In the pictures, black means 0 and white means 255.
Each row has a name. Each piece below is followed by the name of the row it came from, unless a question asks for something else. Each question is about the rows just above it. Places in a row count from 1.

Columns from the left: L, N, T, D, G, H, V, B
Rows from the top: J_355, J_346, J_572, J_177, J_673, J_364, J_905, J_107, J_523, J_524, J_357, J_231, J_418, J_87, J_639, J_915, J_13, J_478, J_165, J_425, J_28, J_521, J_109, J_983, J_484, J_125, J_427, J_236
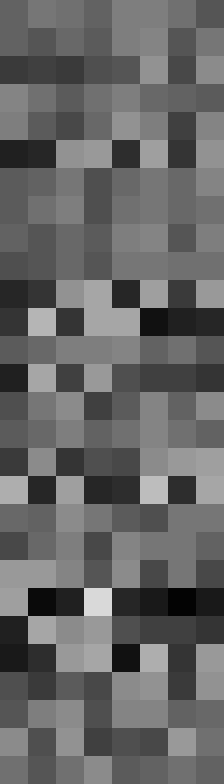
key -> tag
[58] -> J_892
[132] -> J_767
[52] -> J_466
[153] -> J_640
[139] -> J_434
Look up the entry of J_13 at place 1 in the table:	J_892
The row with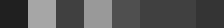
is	J_87
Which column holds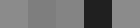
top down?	T
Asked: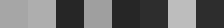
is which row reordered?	J_478
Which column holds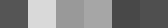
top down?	D
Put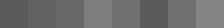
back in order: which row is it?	J_177
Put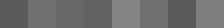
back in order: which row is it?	J_177

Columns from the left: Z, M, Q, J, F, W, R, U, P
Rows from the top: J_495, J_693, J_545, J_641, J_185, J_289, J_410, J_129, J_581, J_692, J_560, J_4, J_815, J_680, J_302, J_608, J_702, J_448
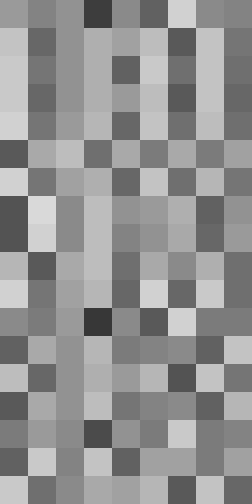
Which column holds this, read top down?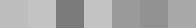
W
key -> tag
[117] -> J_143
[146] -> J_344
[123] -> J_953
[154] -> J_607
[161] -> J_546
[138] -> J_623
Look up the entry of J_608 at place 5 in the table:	J_344
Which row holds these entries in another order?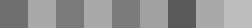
J_289
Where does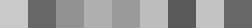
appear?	J_641
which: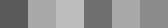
J_692

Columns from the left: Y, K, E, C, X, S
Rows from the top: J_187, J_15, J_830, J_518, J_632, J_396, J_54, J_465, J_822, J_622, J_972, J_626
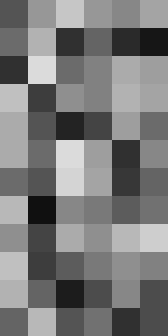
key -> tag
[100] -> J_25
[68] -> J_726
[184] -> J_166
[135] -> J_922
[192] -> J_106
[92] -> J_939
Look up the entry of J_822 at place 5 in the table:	J_166
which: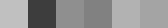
J_518
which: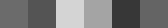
J_54
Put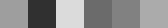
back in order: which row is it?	J_830

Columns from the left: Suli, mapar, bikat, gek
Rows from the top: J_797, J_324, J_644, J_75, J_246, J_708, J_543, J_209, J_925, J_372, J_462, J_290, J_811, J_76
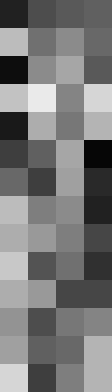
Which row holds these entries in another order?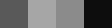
J_644
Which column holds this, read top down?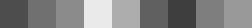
mapar
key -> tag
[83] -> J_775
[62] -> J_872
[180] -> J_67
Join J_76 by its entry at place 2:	J_872
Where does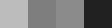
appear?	J_209

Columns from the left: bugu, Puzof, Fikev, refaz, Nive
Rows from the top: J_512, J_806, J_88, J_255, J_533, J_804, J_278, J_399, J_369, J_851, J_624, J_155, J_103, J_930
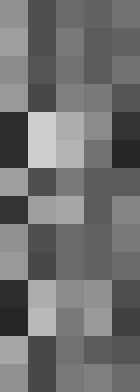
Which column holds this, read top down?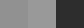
bugu
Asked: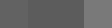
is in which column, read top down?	refaz

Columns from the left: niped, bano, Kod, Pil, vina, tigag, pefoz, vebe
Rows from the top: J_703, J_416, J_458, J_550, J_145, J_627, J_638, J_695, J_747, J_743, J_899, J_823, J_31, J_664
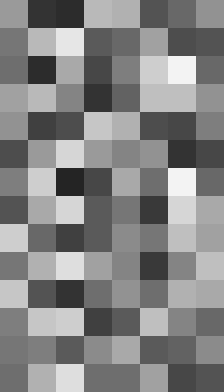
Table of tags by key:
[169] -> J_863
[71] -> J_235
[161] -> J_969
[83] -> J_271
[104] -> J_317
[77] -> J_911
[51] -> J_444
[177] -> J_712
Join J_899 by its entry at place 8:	J_863
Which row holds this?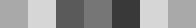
J_695
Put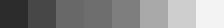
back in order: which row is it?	J_458
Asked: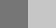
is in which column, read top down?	niped

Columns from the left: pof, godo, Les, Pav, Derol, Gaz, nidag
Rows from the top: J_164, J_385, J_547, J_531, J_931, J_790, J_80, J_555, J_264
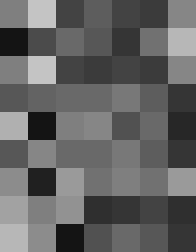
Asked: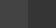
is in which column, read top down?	Derol
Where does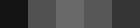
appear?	J_264
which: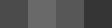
J_385
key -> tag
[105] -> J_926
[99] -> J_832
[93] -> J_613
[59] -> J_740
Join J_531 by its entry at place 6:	J_613

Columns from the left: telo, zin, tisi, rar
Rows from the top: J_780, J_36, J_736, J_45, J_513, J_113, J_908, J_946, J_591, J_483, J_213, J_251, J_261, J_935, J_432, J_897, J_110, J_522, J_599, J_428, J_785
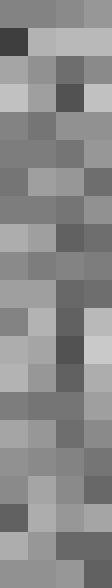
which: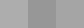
J_599
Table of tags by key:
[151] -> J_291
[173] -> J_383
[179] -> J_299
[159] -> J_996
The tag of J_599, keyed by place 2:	J_383
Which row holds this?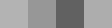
J_935

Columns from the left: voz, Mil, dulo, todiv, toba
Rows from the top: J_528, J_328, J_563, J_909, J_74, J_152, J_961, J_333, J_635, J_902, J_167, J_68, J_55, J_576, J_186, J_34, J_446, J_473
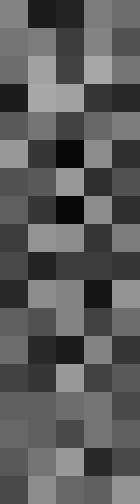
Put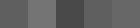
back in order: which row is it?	J_34
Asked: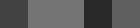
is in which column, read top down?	todiv
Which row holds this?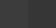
J_902
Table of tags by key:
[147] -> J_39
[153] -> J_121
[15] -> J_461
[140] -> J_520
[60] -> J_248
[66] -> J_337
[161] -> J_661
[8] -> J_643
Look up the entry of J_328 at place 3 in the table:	J_248
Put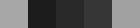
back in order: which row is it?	J_909
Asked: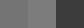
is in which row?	J_328

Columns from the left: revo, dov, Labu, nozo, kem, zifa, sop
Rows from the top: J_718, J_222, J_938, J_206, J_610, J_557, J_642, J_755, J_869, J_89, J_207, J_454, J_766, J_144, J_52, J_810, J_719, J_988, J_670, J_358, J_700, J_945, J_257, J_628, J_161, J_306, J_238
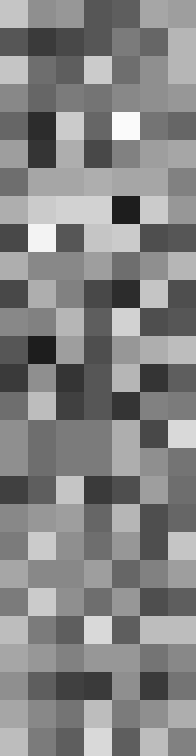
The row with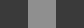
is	J_161
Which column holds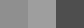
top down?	zifa

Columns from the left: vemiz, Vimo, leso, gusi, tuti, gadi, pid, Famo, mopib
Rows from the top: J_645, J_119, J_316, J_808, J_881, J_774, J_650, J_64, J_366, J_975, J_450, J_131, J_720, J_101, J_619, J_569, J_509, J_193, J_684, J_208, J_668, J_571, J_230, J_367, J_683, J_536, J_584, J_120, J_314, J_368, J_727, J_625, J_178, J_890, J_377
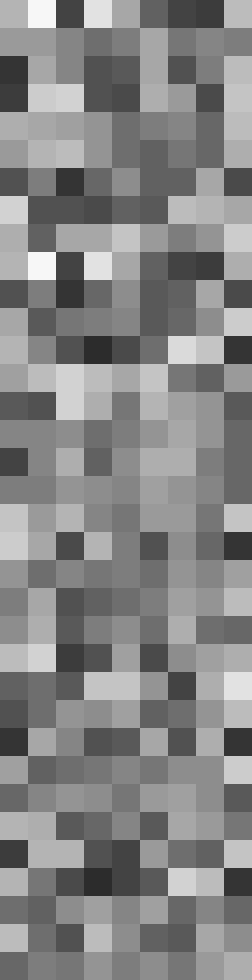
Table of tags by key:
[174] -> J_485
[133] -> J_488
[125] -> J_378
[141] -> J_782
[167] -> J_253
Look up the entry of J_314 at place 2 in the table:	J_488
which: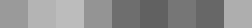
J_774
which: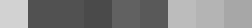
J_64
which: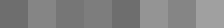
J_668
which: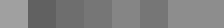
J_120

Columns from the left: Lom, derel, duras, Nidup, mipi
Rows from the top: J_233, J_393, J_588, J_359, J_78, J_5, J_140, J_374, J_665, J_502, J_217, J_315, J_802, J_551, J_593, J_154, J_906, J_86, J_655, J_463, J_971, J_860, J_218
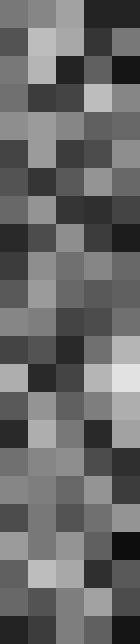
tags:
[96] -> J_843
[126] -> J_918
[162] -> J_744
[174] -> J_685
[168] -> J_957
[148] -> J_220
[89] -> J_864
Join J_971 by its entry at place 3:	J_957
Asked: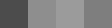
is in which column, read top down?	derel
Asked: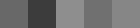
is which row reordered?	J_502
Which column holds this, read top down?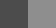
derel
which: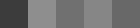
J_502
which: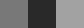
J_154

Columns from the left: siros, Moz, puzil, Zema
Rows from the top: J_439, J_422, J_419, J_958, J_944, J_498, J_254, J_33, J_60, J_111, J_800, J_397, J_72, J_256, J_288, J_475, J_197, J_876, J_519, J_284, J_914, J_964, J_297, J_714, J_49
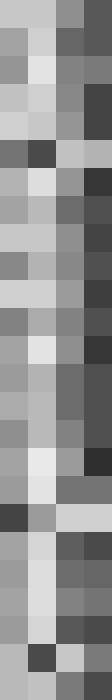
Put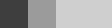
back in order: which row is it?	J_800
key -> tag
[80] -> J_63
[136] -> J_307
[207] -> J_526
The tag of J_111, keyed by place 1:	J_307
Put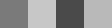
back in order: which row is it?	J_714
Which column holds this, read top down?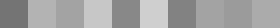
siros
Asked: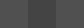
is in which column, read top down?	Zema
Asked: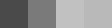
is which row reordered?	J_49
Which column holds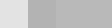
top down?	Moz

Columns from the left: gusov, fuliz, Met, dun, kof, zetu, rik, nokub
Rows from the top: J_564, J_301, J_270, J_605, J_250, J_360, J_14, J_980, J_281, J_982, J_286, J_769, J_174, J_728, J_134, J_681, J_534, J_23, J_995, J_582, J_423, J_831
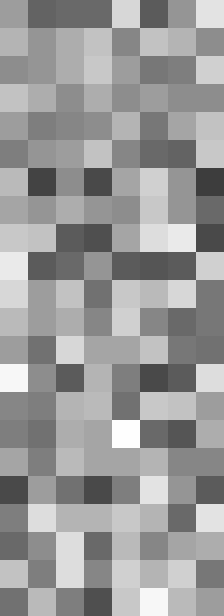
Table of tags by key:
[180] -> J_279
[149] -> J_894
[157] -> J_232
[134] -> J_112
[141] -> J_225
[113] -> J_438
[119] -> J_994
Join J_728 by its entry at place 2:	J_225
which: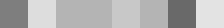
J_995

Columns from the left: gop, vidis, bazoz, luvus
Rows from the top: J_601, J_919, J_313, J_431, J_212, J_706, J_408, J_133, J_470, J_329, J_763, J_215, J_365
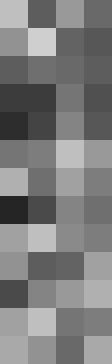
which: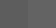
J_329
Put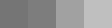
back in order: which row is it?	J_215
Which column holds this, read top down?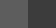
gop
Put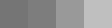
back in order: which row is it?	J_706
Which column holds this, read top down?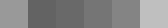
bazoz
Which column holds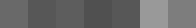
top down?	luvus
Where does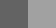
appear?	J_329

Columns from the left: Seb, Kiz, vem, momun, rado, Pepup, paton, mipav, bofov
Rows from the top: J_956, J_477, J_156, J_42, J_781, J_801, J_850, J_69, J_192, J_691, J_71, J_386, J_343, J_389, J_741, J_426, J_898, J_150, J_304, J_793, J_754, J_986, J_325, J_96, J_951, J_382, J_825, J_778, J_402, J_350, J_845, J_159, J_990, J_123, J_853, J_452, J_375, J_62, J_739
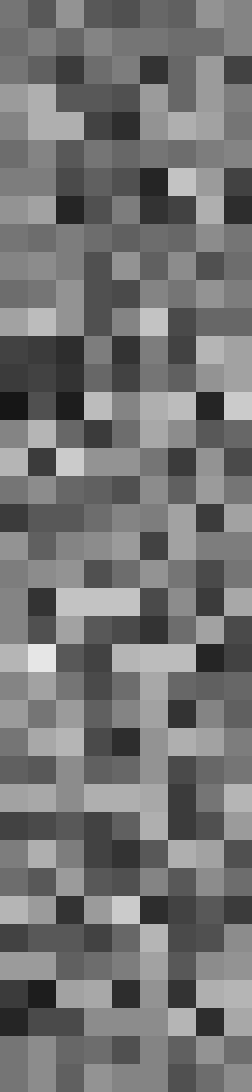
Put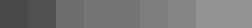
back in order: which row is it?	J_71
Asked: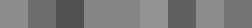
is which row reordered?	J_739
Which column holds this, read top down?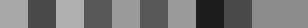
Kiz
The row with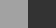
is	J_382
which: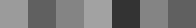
J_382

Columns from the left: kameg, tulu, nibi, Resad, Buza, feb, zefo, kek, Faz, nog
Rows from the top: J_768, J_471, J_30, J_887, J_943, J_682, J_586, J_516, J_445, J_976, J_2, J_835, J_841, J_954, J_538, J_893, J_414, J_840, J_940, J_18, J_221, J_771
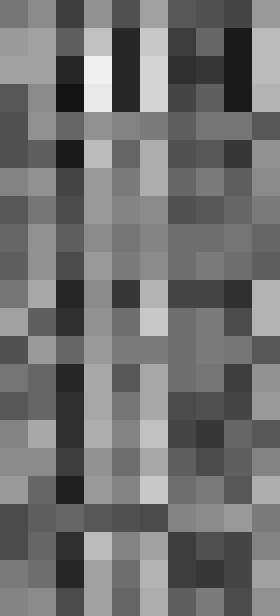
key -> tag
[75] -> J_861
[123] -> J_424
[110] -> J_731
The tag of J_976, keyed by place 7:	J_731
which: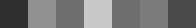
J_835
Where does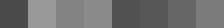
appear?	J_516
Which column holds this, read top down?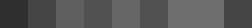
zefo
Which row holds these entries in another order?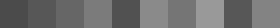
J_516
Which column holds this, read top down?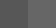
kameg
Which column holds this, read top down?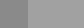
tulu

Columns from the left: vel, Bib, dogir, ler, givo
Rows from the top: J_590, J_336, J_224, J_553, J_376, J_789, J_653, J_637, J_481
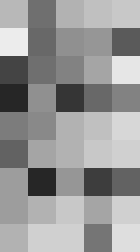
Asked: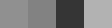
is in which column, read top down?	dogir
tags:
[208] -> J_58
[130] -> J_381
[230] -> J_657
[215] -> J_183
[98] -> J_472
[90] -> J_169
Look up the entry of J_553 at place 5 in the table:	J_381
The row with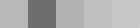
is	J_590
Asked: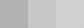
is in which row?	J_789
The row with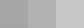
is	J_789
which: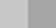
J_637

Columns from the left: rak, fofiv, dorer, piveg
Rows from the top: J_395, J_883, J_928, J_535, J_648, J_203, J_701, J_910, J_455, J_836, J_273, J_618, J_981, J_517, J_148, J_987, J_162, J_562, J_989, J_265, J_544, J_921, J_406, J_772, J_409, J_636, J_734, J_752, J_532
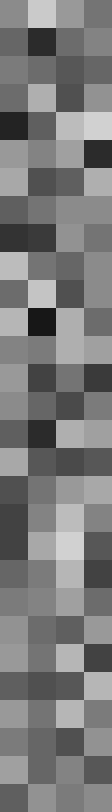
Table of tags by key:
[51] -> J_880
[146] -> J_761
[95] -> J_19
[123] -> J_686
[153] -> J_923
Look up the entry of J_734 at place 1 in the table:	J_686
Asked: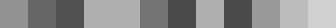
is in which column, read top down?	dorer
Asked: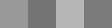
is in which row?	J_636

